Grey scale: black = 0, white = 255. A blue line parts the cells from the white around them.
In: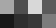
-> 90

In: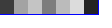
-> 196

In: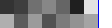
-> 155

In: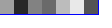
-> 130

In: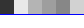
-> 232

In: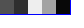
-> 81

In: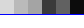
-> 186
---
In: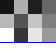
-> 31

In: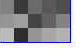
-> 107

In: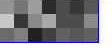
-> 156

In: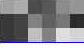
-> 76

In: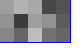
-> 169

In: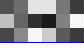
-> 227

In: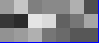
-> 127

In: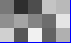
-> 77
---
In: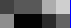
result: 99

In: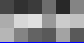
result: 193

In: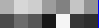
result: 46

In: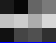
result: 215

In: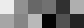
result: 36

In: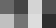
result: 46

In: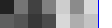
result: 195

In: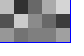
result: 60
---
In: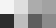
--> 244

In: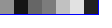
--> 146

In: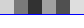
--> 211

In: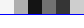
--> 245

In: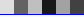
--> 222

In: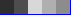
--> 46

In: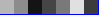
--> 182

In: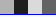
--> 178
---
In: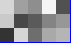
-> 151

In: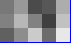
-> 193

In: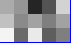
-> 162

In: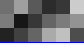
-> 147

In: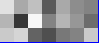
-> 108

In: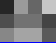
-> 68
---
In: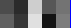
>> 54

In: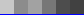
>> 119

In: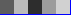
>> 156

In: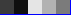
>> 123

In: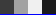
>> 162

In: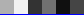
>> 69

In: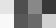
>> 88

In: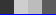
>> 188

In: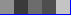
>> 108

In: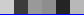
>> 142
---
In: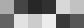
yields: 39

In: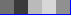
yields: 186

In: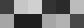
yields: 208

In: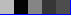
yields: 133

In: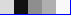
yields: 142

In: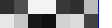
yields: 243

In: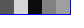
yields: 12
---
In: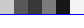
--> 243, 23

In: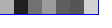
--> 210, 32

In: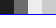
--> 237, 30

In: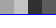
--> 195, 49

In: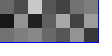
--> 200, 24

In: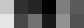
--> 229, 1
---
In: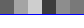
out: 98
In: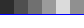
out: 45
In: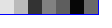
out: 227
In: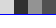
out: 217
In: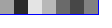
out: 162
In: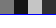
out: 120
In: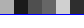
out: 176
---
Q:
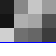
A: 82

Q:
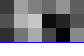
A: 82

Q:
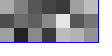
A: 117

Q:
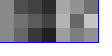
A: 197

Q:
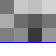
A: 117

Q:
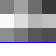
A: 192
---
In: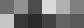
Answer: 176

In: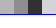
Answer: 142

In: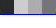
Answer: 118

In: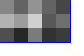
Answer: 156

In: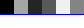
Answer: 132

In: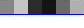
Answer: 134
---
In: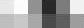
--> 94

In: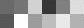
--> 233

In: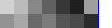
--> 74

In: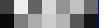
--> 86

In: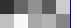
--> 180

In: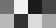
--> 219

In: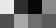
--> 110

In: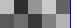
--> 129

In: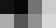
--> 145
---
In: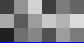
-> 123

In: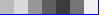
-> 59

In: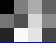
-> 117

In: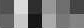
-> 110

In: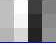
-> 191

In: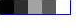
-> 253

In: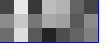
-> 178

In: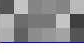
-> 132

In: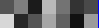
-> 115

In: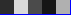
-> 176
